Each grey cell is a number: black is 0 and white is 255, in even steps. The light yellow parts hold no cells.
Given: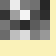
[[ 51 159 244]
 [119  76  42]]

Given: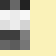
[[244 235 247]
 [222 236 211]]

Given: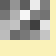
[[118 177 246]
 [183 194 106]]

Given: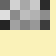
[[222 139 189]
 [ 36 161 131]]

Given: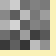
[[136  93 187]
 [177 211  93]]

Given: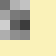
[[163 122 115]
 [207  92  60]]

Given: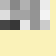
[[221 163 163]
 [ 69  55 230]]

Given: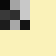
[[ 57  47 201]
 [ 28 168  19]]

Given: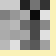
[[127 151 172]
 [173 184 106]]
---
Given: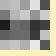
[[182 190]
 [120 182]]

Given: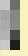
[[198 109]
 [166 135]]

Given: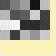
[[ 83 124]
 [184  82]]

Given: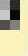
[[164  42]
 [199  10]]

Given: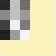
[[ 41 193]
 [137 192]]

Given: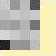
[[200 152]
 [189 200]]

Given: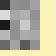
[[ 52 144]
 [220 167]]
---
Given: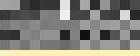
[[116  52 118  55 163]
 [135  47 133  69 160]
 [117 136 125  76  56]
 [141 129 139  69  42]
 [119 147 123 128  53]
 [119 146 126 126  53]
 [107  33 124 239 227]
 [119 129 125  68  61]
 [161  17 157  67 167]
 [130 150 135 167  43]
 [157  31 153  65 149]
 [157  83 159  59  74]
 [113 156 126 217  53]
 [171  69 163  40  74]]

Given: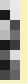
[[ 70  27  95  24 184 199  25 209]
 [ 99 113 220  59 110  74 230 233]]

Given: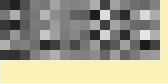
[[ 51 175  87  57 120  57]
 [ 49 124 150  35 173  33]
 [ 72 129 103  88 101  80]
 [127 111 119 123 120 125]
 [150  41 197 121 180 120]
 [175  62 158 156 141 162]
 [138 112 123 128 127 134]
 [129  72 134 141  97 131]
 [128 117 103 135  94 135]
 [139 156  40 172  30 172]
 [104  64 211  61 221  64]
 [156  87 116 164  88 161]
 [ 99 159  43 132  42 129]
 [123 101 144 106 150 110]
 [149  28 228 102 217 104]
 [154  66 175 125 171 129]]

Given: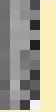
[[110 113  96 109 110 115 110 111 112 110 113]
 [144 160 173 157 156 158 162 157 164 161 157]
 [ 60 142  79 142 122 113 162 157 160 140 144]
 [244  67  94  54 111 129  31 151  39 134  75]]

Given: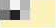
[[111 166]
 [ 35 243]
 [198 181]]

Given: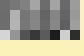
[[213 109 108 109]
 [149 180 177 119]
 [ 83 119 117 129]
 [ 56 134 132 165]
 [ 91 103 100 108]
 [ 28 135 133 164]
 [207  95 100 105]
 [ 45 158 153 156]]

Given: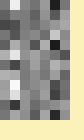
[[118 107 163 158 177 112 176  96 118  71  96 121]
 [165  56 222 248 171  71 228 173  85  79 126 238]
 [142 147 148 126 122 125 146 138 127 123 123 133]
 [ 91 109 125 139 141 159 162  84 136 109  97 115]
 [165 130 158 150 120 125 135 174 111 133 146 154]
 [ 40 141  65  77 157 177 114  27 198 151  89  31]
 [144 158 109 113 101 153  83 148 138 167 159 119]]

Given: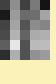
[[ 45  94  74  67  25  64]
 [174 230 179 164 155 142]
 [ 82  82 100  84 107  64]
 [146 186 171 140 110 122]
 [155 188 176 133 164  20]]
